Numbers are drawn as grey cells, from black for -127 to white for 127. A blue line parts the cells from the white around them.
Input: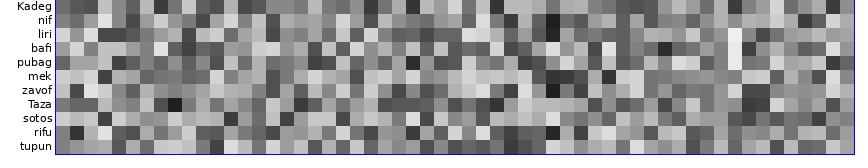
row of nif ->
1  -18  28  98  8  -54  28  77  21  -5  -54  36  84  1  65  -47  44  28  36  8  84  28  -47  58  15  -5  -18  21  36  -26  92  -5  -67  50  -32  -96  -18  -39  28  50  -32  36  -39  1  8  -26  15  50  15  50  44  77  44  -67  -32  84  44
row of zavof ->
65  -54  98  77  8  -32  50  15  1  15  36  71  50  44  1  -47  36  -32  58  8  77  -11  77  15  -54  8  -47  -18  50  71  92  -5  -61  92  21  -96  -5  -61  65  15  44  84  -11  21  -26  -5  -11  21  84  -54  -54  8  21  15  21  84  50

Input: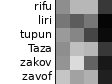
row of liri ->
-8  -35  -8  -122
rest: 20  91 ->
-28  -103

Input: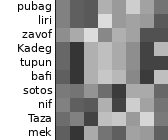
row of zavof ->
14  42  92  8  48  34  -46  -46
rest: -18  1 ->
-60  63  71  26  86  -5
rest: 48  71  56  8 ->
-68  63

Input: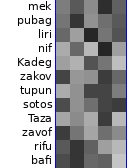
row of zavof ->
-67  -10  37  -16  11
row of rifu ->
-38  -74  -30  31  56

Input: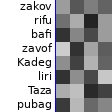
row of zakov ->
28  -40  -1  -28
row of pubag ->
-69  56  -22  6
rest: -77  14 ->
-54  71
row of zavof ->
77  -77  36  -34
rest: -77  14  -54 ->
71

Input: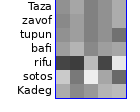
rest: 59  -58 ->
103
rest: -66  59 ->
-58  103
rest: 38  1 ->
17  44
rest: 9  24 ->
52  59
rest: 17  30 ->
1  17  -14

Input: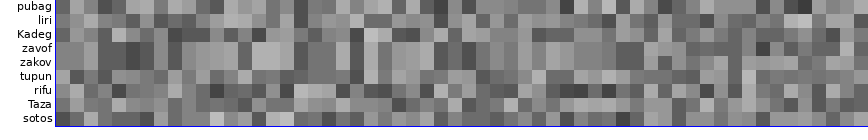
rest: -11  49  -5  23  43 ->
16  -11  -39  16  -39  -5  -33  -26
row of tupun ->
36  -39  -5  -39  16  10  -5  -19  29  -5  29  -19  3  43  -11  -5  -33  -26  -11  -11  -5  -47  49  -5  36  23  -11  -5  29  23  -39  -19  -11  10  49  -19  -19  36  23  49  29  -5  -11  -11  -26  -33  29  23  -26  55  -19  -5  -11  -5  -11  -5  3  23

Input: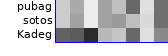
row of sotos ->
76  34  109  34  26  63  89  -15
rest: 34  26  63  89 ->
-15
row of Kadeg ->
-29  -35  -84  57  69  -23  95  10
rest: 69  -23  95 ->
10
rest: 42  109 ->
34  63  -23  95  -15

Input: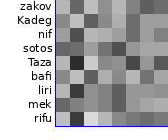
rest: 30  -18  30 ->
1
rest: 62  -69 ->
89  54  9  -6  -18  -6
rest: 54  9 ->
-6  -18  -6
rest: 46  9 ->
54  -12  38
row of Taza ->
54  -83  75  9  16  -55  23  -39

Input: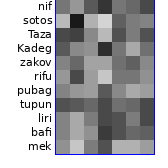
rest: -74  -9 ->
-23  -54
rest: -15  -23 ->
-54
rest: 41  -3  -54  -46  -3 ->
-54
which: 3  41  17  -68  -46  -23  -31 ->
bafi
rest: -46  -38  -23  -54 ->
-15  -23  -54

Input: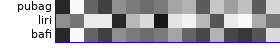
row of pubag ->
-87  121  -27  -63  15  -5  -19  -5  36  50  -35  71  29  64  -35  85
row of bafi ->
-87  121  -27  -63  15  -5  -19  -5  36  -27  -56  50  -56  -71  -42  91
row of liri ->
15  -12  106  106  -87  56  91  -103  99  114  56  -42  106  121  43  -12
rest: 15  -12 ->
106  106  -87  56  91  -103  99  114  56  -42  106  121  43  -12

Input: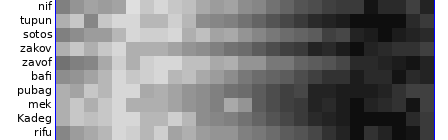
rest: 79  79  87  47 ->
63  35  41  20  6  -7  -19  -27  -35  -63  -56  -92  -99  -113  -99  -92  -85
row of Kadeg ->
47  71  63  71  87  87  55  55  79  55  13  6  0  -13  -27  -43  -56  -69  -85  -92  -99  -113  -113  -113  -113  -85  -69

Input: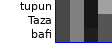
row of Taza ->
-55  0  -104  -42
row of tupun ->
-55  0  -104  33
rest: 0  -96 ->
-42

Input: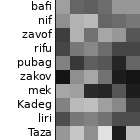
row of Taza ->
23  70  15  97  -98  63
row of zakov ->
-106  15  38  -13  -98  -106

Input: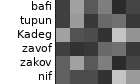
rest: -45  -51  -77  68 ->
20
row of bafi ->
-64  33  -38  -1  -84  -58
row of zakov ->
-30  33  -38  -1  -84  -58

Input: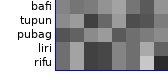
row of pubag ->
-43  -29  11  27  -37  -16  -3  11
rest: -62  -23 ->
27  -50  -43  -3
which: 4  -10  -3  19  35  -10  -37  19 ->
bafi

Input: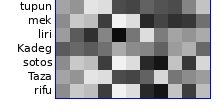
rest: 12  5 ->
-29  28  48  -23
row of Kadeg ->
-36  -23  -36  -15  42  12  5  -29  28  48  -23

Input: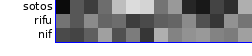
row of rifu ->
-11  -40  11  -26  -18  -66  -53  -32  -26  11  -46  -73  18  -11
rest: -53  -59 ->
-32  32  -46  -3  -73  47  3  18  25  3  -3  32
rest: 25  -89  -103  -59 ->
-81  47

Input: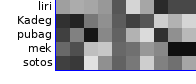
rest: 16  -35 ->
-63  -41  78  50  85
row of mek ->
-23  -48  63  71  -23  -15  24  8  -112  -112

